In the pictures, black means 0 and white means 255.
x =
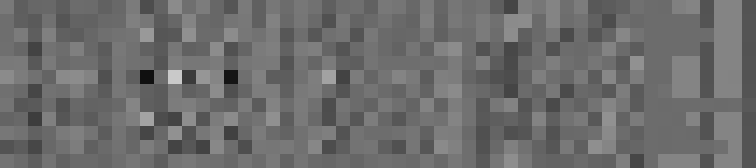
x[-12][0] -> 121
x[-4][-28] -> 125
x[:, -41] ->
[111, 132, 144, 97, 119, 59, 96, 126, 142, 82, 87, 120]
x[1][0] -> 110
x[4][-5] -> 132
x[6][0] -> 112
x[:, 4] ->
[93, 85, 96, 109, 106, 138, 111, 81, 86, 122, 113, 98]
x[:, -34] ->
[108, 105, 87, 98, 84, 93, 96, 109, 93, 99, 121, 99]
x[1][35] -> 112
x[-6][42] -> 102
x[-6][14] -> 102
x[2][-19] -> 109
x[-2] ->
[83, 92, 71, 104, 113, 125, 96, 106, 114, 103, 125, 112, 68, 87, 67, 136, 109, 78, 119, 118, 121, 113, 135, 77, 94, 115, 117, 95, 81, 118, 86, 138, 129, 110, 82, 105, 128, 113, 99, 86, 121, 95, 143, 133, 99, 102, 108, 107, 108, 108, 107, 111, 132, 84]
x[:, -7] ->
[107, 108, 108, 108, 108, 107, 112, 107, 108, 107, 107, 132]
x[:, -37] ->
[122, 120, 119, 101, 118, 111, 101, 124, 109, 104, 78, 117]
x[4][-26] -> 110
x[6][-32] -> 125
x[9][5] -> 128
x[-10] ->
[110, 123, 94, 128, 96, 93, 103, 111, 114, 116, 153, 86, 88, 144, 107, 107, 140, 119, 114, 124, 87, 110, 87, 112, 116, 84, 120, 106, 103, 104, 118, 97, 110, 109, 123, 109, 141, 95, 106, 118, 75, 108, 85, 101, 135, 115, 108, 108, 108, 108, 108, 132, 132, 84]
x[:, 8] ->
[104, 106, 114, 120, 118, 117, 119, 105, 118, 115, 114, 110]
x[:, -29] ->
[111, 100, 84, 107, 94, 124, 107, 107, 87, 115, 115, 102]
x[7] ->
[116, 87, 90, 108, 81, 104, 99, 100, 105, 133, 95, 91, 124, 126, 116, 101, 98, 124, 91, 131, 109, 123, 112, 77, 117, 107, 99, 121, 111, 100, 131, 99, 125, 114, 87, 119, 131, 84, 106, 74, 107, 98, 115, 133, 118, 91, 108, 107, 108, 108, 108, 107, 108, 89]
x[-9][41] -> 106
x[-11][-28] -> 106
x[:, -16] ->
[119, 106, 106, 112, 110, 127, 99, 106, 131, 113, 99, 102]
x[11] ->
[115, 107, 94, 115, 98, 106, 106, 102, 110, 118, 109, 94, 116, 120, 113, 111, 104, 117, 108, 121, 99, 116, 106, 103, 108, 102, 109, 112, 109, 106, 116, 105, 119, 110, 89, 118, 142, 120, 102, 99, 100, 107, 100, 97, 126, 70, 108, 132, 132, 132, 83, 132, 132, 84]
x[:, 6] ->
[107, 98, 103, 104, 110, 131, 105, 99, 91, 116, 96, 106]
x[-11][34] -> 123
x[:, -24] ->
[123, 127, 118, 99, 112, 92, 99, 131, 116, 97, 86, 116]
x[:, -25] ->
[104, 100, 104, 117, 110, 122, 117, 100, 107, 117, 118, 106]
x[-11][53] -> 84
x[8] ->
[100, 104, 61, 128, 86, 101, 91, 105, 118, 127, 163, 77, 68, 142, 84, 124, 139, 109, 115, 144, 93, 122, 105, 78, 112, 87, 125, 103, 87, 107, 116, 113, 132, 114, 89, 94, 99, 90, 131, 95, 114, 122, 88, 145, 99, 123, 108, 108, 107, 132, 83, 132, 132, 83]

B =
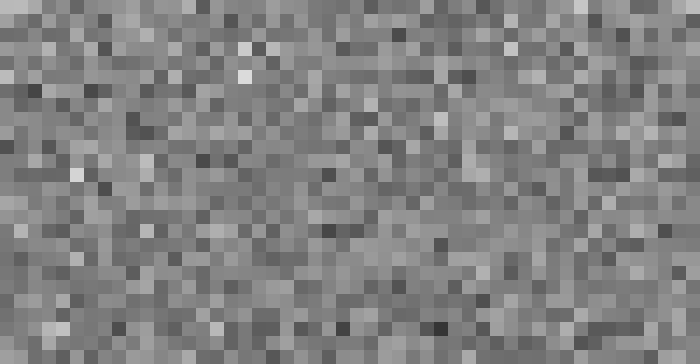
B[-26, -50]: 185
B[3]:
[153, 143, 144, 178, 120, 128, 170, 84, 158, 140, 137, 140, 170, 124, 96, 155, 123, 203, 91, 184, 153, 141, 151, 142, 90, 112, 109, 154, 137, 160, 103, 127, 93, 123, 120, 108, 194, 114, 112, 140, 90, 170, 140, 123, 113, 145, 132, 139, 142, 163]
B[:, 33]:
[140, 109, 136, 123, 133, 79, 113, 148, 142, 145, 161, 173, 167, 108, 109, 143, 127, 122, 162, 122, 154, 111, 109, 129, 103, 169]
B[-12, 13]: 154
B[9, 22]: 119
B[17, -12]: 152
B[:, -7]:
[148, 137, 122, 123, 151, 105, 93, 103, 122, 131, 112, 140, 91, 127, 174, 137, 108, 134, 91, 128, 120, 148, 129, 90, 131, 130]
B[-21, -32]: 133
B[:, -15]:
[113, 103, 138, 108, 123, 132, 136, 152, 121, 125, 119, 130, 136, 118, 125, 131, 132, 147, 140, 135, 125, 132, 162, 159, 95, 110]
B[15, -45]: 100
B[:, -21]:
[119, 143, 127, 160, 130, 97, 145, 104, 125, 129, 167, 125, 137, 122, 102, 149, 159, 134, 147, 129, 129, 113, 107, 130, 139, 121]
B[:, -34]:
[133, 85, 110, 123, 144, 137, 129, 127, 149, 150, 128, 87, 134, 122, 125, 136, 161, 133, 154, 136, 95, 125, 132, 99, 99, 141]
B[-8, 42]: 121
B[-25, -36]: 126
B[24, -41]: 123
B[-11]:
[148, 139, 149, 135, 124, 100, 160, 157, 130, 103, 112, 113, 118, 132, 97, 142, 136, 135, 111, 139, 117, 134, 168, 150, 143, 134, 100, 159, 148, 149, 129, 130, 130, 143, 160, 131, 126, 132, 129, 116, 138, 99, 143, 137, 138, 152, 134, 140, 136, 136]
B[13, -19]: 134
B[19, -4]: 146
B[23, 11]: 111
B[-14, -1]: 96
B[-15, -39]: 102
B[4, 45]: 89
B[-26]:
[185, 186, 169, 125, 141, 102, 135, 141, 146, 158, 128, 149, 147, 174, 91, 150, 133, 129, 133, 157, 143, 140, 122, 118, 113, 131, 93, 121, 114, 119, 158, 100, 125, 140, 87, 113, 134, 126, 114, 144, 151, 198, 127, 148, 155, 103, 106, 140, 168, 188]
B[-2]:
[147, 126, 110, 167, 125, 119, 124, 109, 143, 123, 159, 137, 120, 113, 125, 140, 99, 121, 100, 139, 160, 126, 119, 115, 124, 124, 106, 154, 160, 139, 152, 116, 119, 103, 119, 95, 125, 96, 105, 141, 154, 84, 96, 131, 149, 149, 159, 117, 128, 134]
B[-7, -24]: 129
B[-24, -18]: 111
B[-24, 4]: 110
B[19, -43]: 138
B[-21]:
[187, 134, 159, 122, 123, 126, 150, 145, 141, 138, 157, 100, 175, 111, 107, 119, 137, 219, 133, 131, 114, 133, 167, 128, 125, 112, 109, 129, 111, 97, 91, 167, 95, 79, 124, 132, 121, 161, 178, 118, 118, 172, 149, 105, 137, 104, 129, 154, 160, 128]
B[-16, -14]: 100
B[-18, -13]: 153
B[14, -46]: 112
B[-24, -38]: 113
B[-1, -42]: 123
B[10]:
[81, 116, 136, 87, 130, 162, 167, 141, 148, 119, 131, 134, 115, 114, 134, 116, 128, 100, 138, 135, 137, 119, 116, 119, 100, 140, 137, 85, 100, 167, 124, 115, 107, 161, 110, 119, 100, 118, 158, 105, 110, 110, 130, 112, 109, 152, 128, 118, 133, 125]
